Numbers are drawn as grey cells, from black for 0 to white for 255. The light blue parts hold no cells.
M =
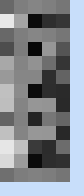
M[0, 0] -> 104
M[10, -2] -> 44
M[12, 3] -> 125
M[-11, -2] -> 128
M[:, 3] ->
[127, 46, 128, 150, 110, 46, 45, 148, 119, 150, 44, 45, 125]
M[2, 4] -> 118
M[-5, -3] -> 36
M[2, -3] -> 134
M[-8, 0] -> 153
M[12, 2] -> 129
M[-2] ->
[217, 155, 11, 45, 48]
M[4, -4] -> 132
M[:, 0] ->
[104, 232, 104, 77, 168, 153, 192, 190, 99, 192, 230, 217, 111]
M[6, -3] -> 11
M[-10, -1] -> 84
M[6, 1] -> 139
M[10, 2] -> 58
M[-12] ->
[232, 164, 11, 46, 54]
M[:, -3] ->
[133, 11, 134, 7, 146, 134, 11, 150, 36, 151, 58, 11, 129]
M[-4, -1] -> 40

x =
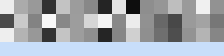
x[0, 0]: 237
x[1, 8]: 136
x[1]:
[75, 202, 131, 248, 135, 157, 214, 244, 136, 236, 145, 104, 72, 154, 163, 119]
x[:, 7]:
[36, 244, 37]
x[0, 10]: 142
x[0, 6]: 136
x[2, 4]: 196
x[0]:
[237, 171, 153, 49, 195, 156, 136, 36, 228, 14, 142, 150, 190, 154, 240, 146]
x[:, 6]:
[136, 214, 143]
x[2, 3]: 51
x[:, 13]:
[154, 154, 147]

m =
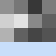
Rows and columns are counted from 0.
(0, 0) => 145
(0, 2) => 55
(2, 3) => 83

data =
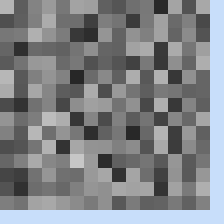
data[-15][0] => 181
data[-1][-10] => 139
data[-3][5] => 109
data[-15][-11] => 119
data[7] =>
[75, 50, 113, 132, 71, 142, 160, 155, 115, 145, 72, 175, 56, 132, 95]
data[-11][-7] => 84
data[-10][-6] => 173
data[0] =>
[181, 93, 131, 154, 119, 163, 159, 96, 85, 111, 120, 41, 164, 83, 168]
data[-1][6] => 122
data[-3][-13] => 114
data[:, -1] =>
[168, 73, 83, 159, 174, 101, 101, 95, 166, 96, 105, 118, 151, 175, 129]
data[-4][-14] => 128
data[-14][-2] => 128
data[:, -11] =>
[119, 111, 124, 97, 106, 130, 93, 71, 174, 148, 51, 127, 112, 104, 153]
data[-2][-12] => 116
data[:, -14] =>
[93, 95, 123, 47, 115, 89, 87, 50, 108, 89, 84, 128, 62, 49, 115]
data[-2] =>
[83, 49, 109, 116, 104, 128, 149, 144, 167, 162, 165, 52, 162, 122, 175]
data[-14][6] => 63
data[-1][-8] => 144
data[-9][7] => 77
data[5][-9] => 107
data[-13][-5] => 128
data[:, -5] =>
[120, 121, 128, 171, 121, 88, 94, 72, 116, 104, 84, 117, 110, 165, 96]
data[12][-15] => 69
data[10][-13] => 117
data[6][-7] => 153

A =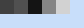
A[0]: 64
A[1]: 80
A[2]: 20

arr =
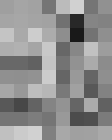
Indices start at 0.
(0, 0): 159
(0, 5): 209
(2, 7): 143
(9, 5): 160
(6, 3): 182
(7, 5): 101
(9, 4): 168
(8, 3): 117
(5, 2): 146
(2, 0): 196
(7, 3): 132
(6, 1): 152
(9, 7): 169
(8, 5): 76
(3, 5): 135
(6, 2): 189
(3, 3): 200
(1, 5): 40
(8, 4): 153
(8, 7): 123
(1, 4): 113
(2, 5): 25
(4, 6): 171
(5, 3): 204
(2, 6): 115

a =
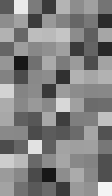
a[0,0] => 89
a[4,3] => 170
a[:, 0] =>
[89, 141, 178, 101, 150, 130, 211, 172, 168, 137, 76, 205, 155, 163]
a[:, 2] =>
[123, 59, 189, 136, 112, 137, 139, 153, 87, 75, 226, 105, 74, 89]
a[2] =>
[178, 103, 189, 186, 197, 140, 95, 166]
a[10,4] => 163
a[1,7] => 43
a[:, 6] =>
[160, 120, 95, 100, 77, 166, 135, 107, 128, 166, 160, 131, 136, 146]
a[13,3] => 106
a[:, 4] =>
[180, 130, 197, 160, 123, 48, 156, 216, 62, 86, 163, 166, 141, 58]
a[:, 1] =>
[234, 162, 103, 157, 23, 75, 132, 136, 96, 136, 102, 186, 136, 113]
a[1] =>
[141, 162, 59, 153, 130, 102, 120, 43]
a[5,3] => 141
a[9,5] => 107
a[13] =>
[163, 113, 89, 106, 58, 154, 146, 244]
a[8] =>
[168, 96, 87, 168, 62, 127, 128, 193]

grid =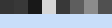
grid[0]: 52
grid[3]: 214

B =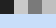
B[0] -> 33
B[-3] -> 201
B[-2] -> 122

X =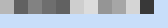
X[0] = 183
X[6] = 220
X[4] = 97
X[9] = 213

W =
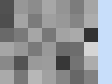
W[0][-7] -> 81
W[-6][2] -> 140
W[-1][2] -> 183
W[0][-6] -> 151
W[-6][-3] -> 148
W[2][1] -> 122
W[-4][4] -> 163
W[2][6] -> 50
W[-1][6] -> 129
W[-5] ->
[78, 164, 123, 159, 152, 133, 172]
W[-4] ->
[105, 122, 166, 120, 163, 170, 50]
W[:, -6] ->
[151, 164, 122, 151, 83, 120]
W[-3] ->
[166, 151, 122, 153, 107, 109, 213]
